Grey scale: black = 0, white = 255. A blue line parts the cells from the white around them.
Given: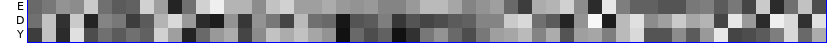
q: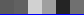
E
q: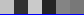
D
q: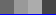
Y
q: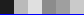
D
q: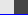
Y

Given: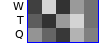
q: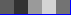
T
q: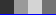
T

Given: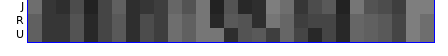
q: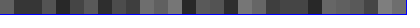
R
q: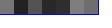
J
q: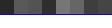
R

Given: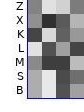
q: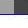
L
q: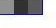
X
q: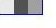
B

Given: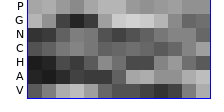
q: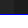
A
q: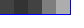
V

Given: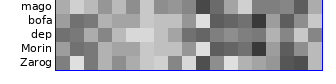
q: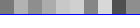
Zarog
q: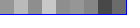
mago
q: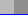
mago

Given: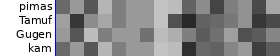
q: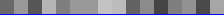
pimas
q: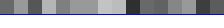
kam
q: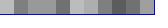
Gugen
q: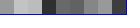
kam
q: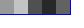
Tamuf
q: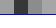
Tamuf

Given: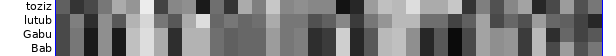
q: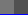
lutub
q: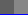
lutub
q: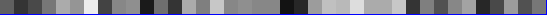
toziz
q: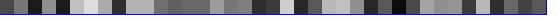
Gabu
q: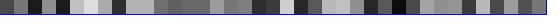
Bab

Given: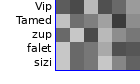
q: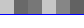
sizi
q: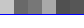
falet

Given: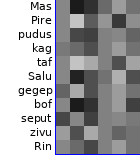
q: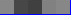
pudus
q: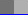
Salu
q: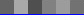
gegep
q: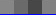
Rin
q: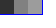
bof
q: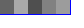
gegep

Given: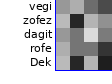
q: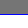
rofe
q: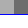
vegi
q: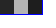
Dek
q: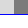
dagit

